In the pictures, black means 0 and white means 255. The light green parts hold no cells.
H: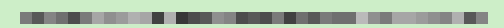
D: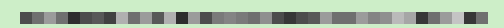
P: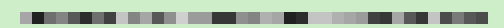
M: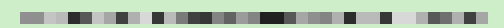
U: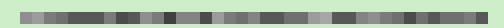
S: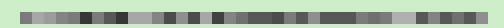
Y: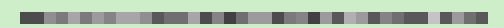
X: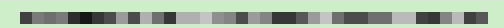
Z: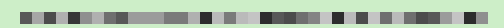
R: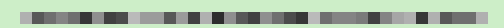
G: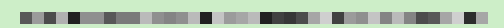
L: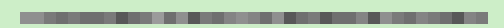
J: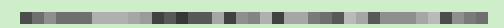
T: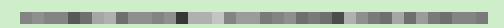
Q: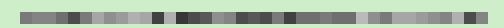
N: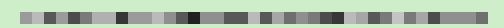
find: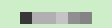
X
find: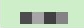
S
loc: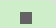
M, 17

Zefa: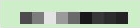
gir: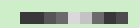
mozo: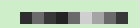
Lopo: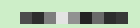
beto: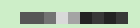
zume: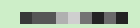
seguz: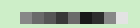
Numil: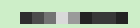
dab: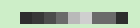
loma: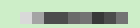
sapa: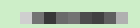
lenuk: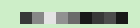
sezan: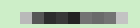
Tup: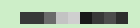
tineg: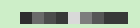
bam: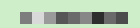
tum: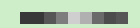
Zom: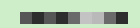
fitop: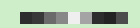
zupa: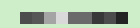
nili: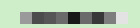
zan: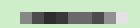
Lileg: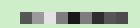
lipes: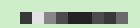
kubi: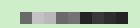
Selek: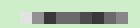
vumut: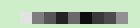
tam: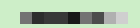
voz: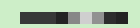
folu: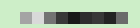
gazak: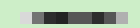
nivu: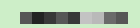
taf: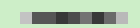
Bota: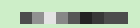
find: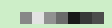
lenuk
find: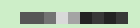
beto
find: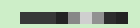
voz
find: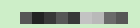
nivu
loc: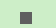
sapa, 7
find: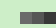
seguz
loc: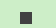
sapa, 6

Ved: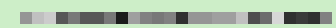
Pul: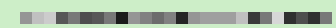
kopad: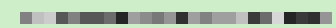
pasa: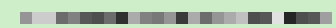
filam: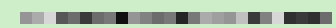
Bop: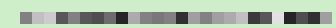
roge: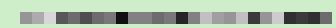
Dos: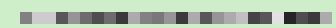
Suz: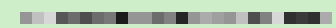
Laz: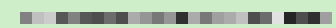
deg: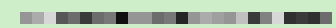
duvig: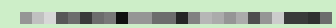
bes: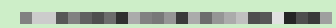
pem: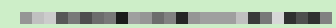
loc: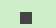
Dos, 19
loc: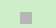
duvig, 15
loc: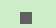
bes, 5
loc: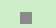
kopad, 10
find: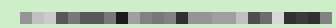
Ved

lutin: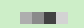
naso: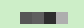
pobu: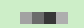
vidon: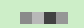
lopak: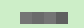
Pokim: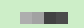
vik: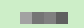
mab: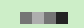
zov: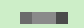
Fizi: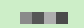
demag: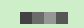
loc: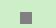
vik, 2
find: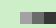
pobu
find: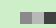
vidon
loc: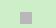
vidon, 1

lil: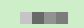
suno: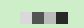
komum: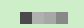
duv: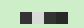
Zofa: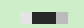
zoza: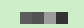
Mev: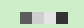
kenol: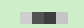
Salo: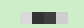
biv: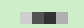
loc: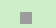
zoza, 2
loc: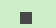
komum, 0
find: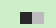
Zofa
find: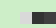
Salo
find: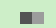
zoza

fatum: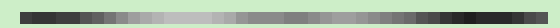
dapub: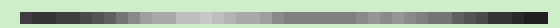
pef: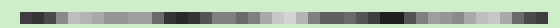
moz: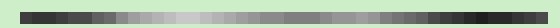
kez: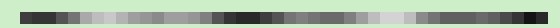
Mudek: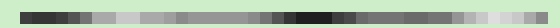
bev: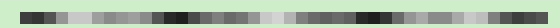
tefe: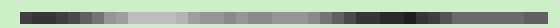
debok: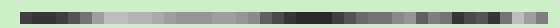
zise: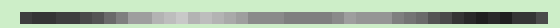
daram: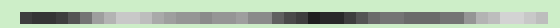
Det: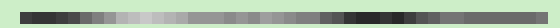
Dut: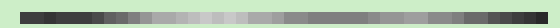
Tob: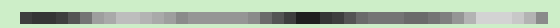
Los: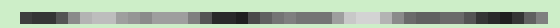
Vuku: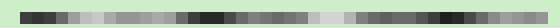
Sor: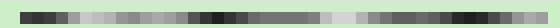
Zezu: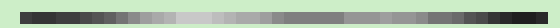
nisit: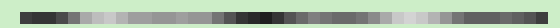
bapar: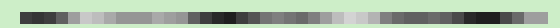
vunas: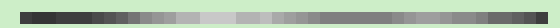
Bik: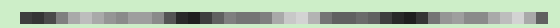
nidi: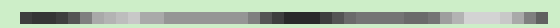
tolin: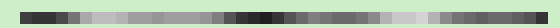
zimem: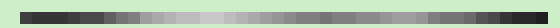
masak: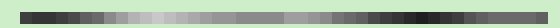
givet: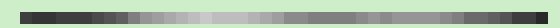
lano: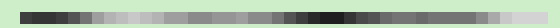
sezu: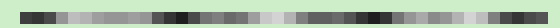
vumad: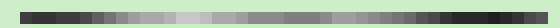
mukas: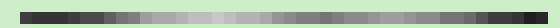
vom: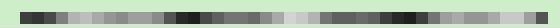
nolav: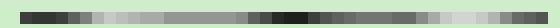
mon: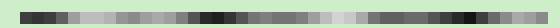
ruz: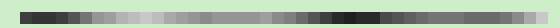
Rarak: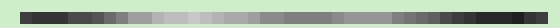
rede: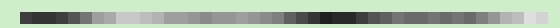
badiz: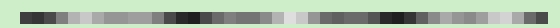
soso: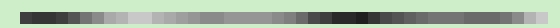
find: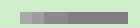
Dut
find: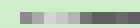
vom
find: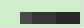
tefe
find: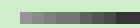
dapub
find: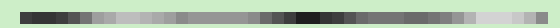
Tob

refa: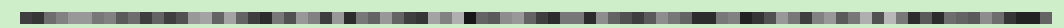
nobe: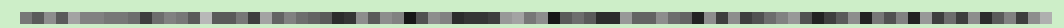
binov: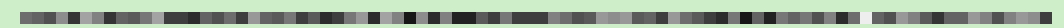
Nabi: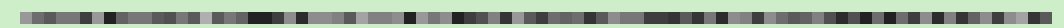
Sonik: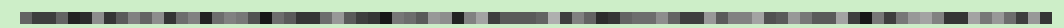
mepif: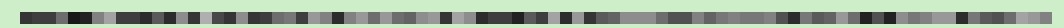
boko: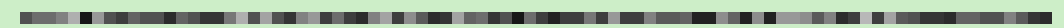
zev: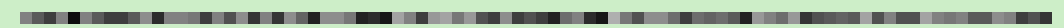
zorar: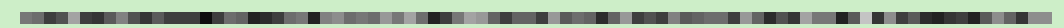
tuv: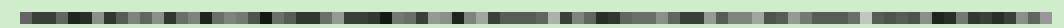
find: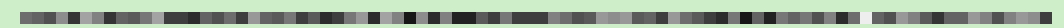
binov
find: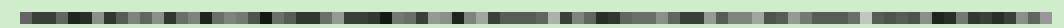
tuv
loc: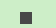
mepif, 16
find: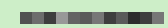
binov
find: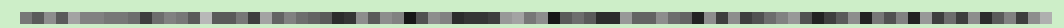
nobe

